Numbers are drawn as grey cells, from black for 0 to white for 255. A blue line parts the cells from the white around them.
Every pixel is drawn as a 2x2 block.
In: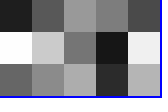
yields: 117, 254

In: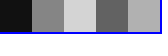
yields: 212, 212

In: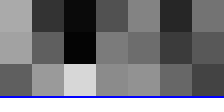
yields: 123, 215

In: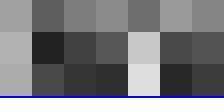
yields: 88, 223

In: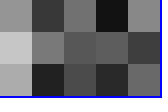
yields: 87, 198

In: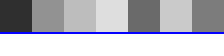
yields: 222, 222

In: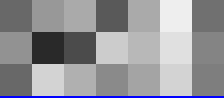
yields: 204, 238

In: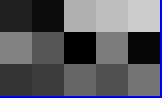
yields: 0, 203

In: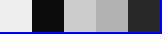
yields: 204, 238

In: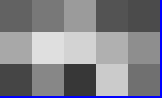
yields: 211, 223
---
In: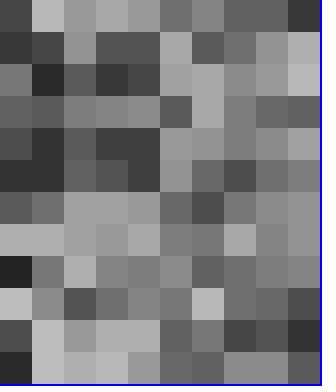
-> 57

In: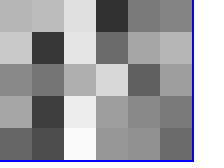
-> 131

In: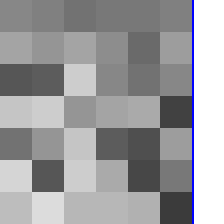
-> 128

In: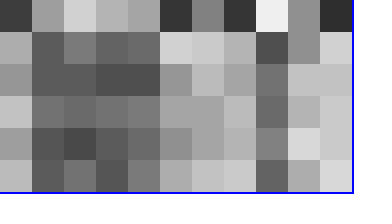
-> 46

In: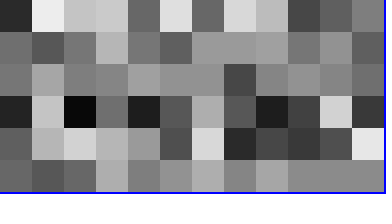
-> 126
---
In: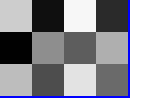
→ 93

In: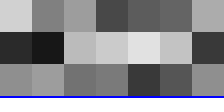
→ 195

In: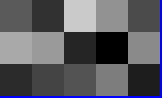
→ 0

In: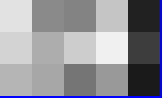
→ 240

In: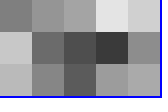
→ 58

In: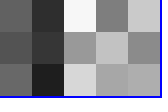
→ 194

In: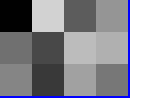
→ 188
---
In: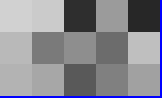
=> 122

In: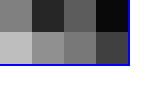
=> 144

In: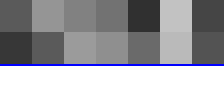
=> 90

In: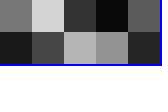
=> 71

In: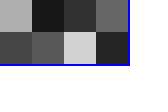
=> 88

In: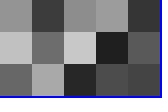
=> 109

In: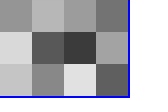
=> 88

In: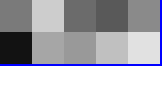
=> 166
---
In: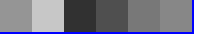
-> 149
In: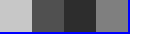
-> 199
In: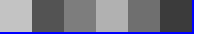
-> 195
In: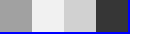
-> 161
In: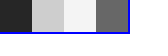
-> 38
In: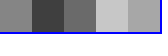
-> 133
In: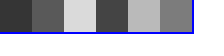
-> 53
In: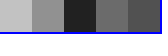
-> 194
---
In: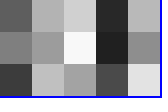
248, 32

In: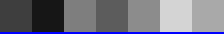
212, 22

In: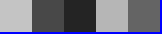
196, 36

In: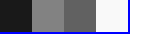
249, 25

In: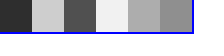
241, 46

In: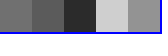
207, 43

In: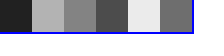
235, 33

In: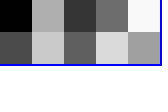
249, 1

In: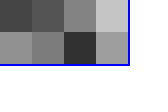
197, 49
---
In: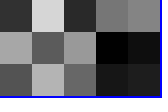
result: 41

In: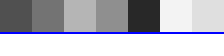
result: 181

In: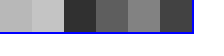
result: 48

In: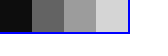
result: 156

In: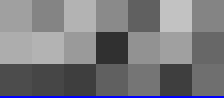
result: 179

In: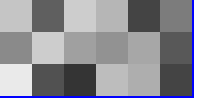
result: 205

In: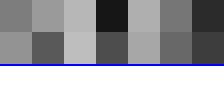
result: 183
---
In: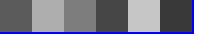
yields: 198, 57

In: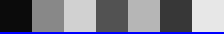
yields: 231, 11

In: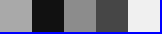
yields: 240, 17

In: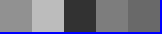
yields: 188, 50

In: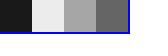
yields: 236, 25

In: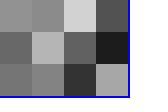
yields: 210, 28

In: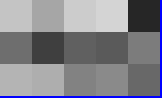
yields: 212, 38

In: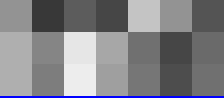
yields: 237, 56

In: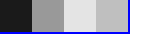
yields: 228, 26

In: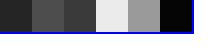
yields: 235, 5
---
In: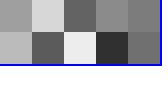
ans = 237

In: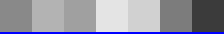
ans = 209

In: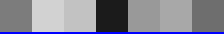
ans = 153

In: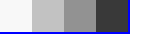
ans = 194

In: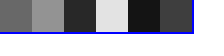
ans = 227

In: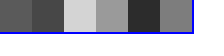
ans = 154

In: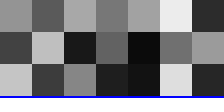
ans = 18

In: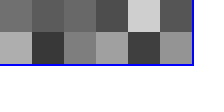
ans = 160
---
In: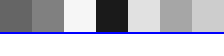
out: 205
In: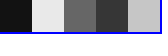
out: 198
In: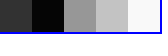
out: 249
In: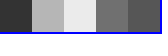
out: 86
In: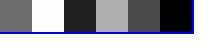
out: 0
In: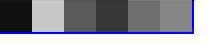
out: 134
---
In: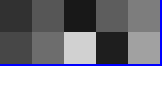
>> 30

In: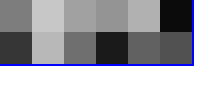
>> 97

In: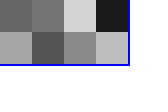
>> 138

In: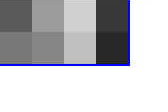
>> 192

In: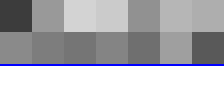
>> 159

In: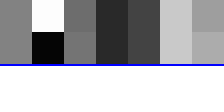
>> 201
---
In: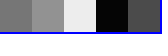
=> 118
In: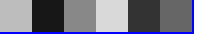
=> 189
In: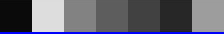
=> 10
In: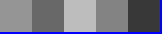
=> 149
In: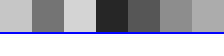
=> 198
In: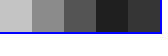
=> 196
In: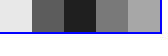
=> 232
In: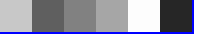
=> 200
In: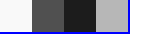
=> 249
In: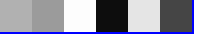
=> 177
